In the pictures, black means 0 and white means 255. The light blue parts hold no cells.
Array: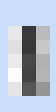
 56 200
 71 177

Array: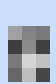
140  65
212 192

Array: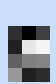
231 245
128 132

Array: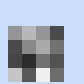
137 170
 44 113

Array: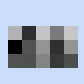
 83 147
 80 132

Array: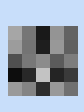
116  30
120 140

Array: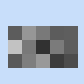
121  49
126 153

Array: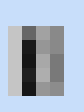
 26 150
 21 168
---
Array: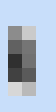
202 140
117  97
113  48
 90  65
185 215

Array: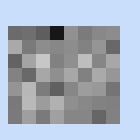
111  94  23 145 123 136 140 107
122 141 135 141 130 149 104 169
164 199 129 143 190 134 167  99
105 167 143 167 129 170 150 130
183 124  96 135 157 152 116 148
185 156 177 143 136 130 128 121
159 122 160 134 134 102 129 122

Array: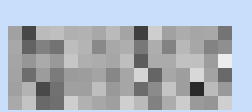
 71 187 191 176 178 168 186 164  63 206 161 172 166 168 116 161
 99 129 115 189 180 137 168 174 120 173 130 184 167 131 143 168
150 170 153 198 175 172 166 190  92 171 171 193 192 157 237 165
109 156 123 155 157 164 135 166 213 101 167 158 216 163 105 163
179  73 113 160 159 190 153 166 108 139 196 158  42 187 153 160
195 105 111 206 177 167 159 207 186 129 172 204 154 149 207 169

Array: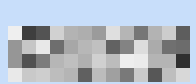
 62  83 209 179 174 155 223 181 118 179 205  93 239
198 232 110 167 183 192  98 131 221 171 112 108 150
 81 124 182 191 176 208 188 238 235 180 180  47 150
201 206 189 181  96 188 160 121 202  87 190 216 233

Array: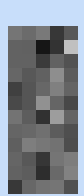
107 121  55  88 117
 97  22  51 192  98
 98  59  98  82  98
 88  97 142  92 102
 85 103 128 100  64
 85 145 101  72  73
 93  49 157 100 115
104 112  92  79 101
126 119 114  77  95
 88  54 117 125 101
 93  45 105 130  98
103 114 117  80  56

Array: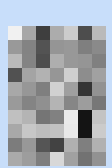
167  62 172 204  77 186 241
131  83 149 152 127 138 153
132  78 174 152 149 128 186
164 178 150 207 141 161  81
151 127 209 159  52 146 168
132 144 180 134 157 119 154
180 117 129 234  20 195 192
199 189 194 232  20 203 168
152  85  66 176 127 177 124
157 126 216 161 114 146 170
